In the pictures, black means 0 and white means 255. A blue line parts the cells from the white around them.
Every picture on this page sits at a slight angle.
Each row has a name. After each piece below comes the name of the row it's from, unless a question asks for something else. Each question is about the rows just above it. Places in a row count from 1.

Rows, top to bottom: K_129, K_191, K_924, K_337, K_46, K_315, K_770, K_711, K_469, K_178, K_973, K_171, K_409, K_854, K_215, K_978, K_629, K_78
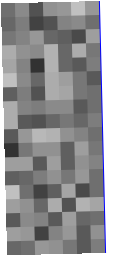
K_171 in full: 158	158	89	158	95	145	131
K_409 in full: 95	103	125	145	119	151	111
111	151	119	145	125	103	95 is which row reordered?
K_409
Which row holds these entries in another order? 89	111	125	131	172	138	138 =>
K_711
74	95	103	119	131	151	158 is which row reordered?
K_924

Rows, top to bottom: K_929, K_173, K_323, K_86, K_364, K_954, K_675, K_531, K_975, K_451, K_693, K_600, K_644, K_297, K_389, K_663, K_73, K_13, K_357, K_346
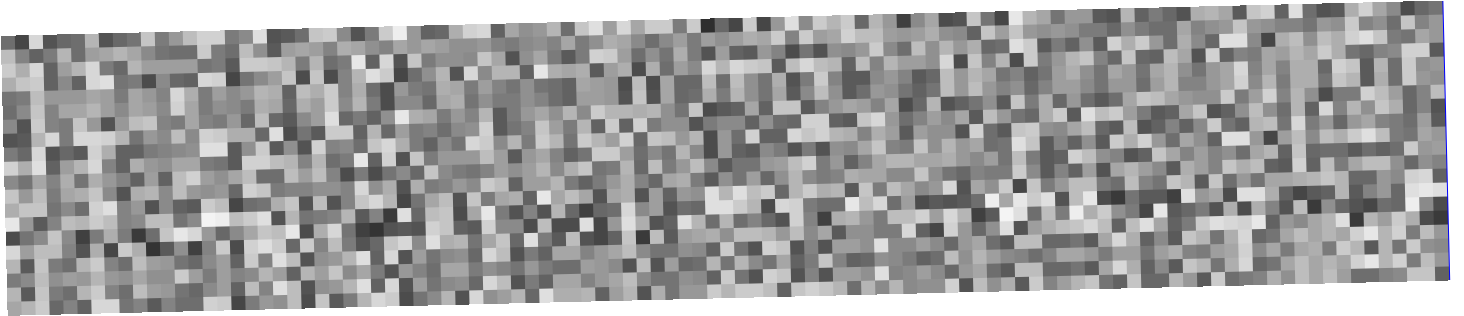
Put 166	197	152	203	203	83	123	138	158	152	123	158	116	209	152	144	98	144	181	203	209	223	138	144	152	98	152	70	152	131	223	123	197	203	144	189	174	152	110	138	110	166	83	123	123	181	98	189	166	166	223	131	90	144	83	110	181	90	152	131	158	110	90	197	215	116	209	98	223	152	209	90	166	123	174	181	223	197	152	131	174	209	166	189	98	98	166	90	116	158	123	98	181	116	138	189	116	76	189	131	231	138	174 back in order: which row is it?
K_451
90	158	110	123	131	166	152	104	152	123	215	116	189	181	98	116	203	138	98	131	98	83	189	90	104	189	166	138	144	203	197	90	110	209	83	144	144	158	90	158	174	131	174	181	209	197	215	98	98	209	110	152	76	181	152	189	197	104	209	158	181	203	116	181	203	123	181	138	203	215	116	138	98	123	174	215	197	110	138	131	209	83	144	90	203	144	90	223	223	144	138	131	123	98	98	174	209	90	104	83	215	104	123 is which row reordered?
K_975

